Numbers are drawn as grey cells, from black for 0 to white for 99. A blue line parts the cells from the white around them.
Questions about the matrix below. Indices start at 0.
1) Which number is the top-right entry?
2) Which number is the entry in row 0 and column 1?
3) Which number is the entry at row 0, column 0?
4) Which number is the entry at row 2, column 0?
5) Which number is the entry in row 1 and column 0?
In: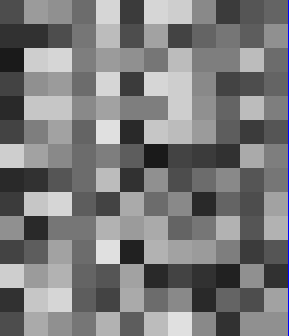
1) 39
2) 60
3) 30
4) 10
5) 19

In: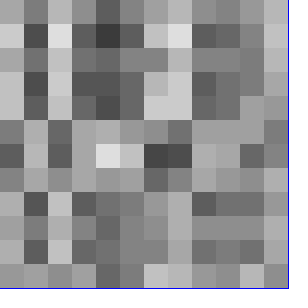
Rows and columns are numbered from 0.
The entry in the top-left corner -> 65
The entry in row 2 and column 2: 75
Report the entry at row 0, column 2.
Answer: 71
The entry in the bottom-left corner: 59
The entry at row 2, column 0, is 65
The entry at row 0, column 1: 48
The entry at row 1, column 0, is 79
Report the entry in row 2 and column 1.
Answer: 44
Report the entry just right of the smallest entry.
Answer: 36
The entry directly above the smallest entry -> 36
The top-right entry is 71
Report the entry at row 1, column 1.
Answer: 30
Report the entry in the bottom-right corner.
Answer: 55
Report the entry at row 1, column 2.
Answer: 86
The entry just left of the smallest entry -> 36
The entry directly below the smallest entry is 40

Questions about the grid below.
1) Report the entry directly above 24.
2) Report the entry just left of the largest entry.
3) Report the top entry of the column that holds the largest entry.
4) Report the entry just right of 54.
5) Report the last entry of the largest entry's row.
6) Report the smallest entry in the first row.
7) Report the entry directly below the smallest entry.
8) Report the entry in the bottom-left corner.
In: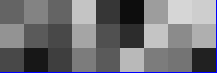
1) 28
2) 61
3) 83
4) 68
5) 80
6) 5
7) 17
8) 28

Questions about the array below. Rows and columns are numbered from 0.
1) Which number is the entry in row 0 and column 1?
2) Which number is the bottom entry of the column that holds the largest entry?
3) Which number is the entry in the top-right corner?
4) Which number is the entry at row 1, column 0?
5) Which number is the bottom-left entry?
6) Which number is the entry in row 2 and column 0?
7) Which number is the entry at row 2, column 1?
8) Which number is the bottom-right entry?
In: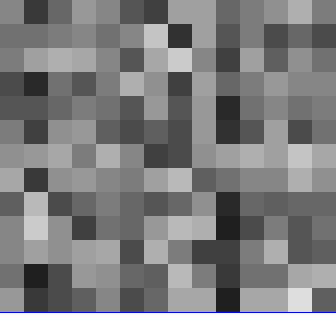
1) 22
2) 86
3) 48
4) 44
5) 59
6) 48
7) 62
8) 37
